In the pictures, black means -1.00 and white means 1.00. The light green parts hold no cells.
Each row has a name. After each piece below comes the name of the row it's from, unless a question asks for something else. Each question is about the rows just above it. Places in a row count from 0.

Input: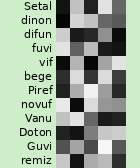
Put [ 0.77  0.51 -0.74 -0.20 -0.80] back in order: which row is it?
Vanu
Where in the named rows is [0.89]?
Piref, 2

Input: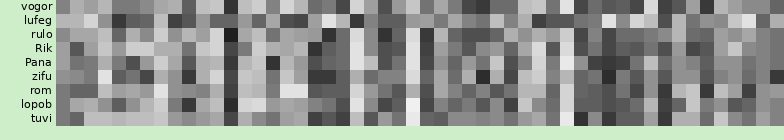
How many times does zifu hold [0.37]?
5
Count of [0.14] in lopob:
4
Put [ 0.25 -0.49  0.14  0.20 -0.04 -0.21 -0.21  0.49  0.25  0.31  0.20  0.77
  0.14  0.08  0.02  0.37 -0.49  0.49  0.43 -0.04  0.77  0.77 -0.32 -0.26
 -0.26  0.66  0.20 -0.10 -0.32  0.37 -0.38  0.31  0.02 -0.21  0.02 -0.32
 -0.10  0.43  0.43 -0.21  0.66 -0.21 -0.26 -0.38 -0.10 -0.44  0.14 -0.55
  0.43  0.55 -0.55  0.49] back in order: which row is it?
rom

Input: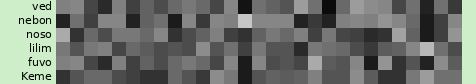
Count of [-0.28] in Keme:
2
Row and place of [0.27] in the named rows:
noso, 24
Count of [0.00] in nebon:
3
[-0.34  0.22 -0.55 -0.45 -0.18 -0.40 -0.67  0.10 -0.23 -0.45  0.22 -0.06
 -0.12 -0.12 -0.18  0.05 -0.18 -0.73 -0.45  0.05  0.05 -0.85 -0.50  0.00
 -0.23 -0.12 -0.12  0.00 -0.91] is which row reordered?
ved
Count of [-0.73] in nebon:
4
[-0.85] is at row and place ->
ved, 13

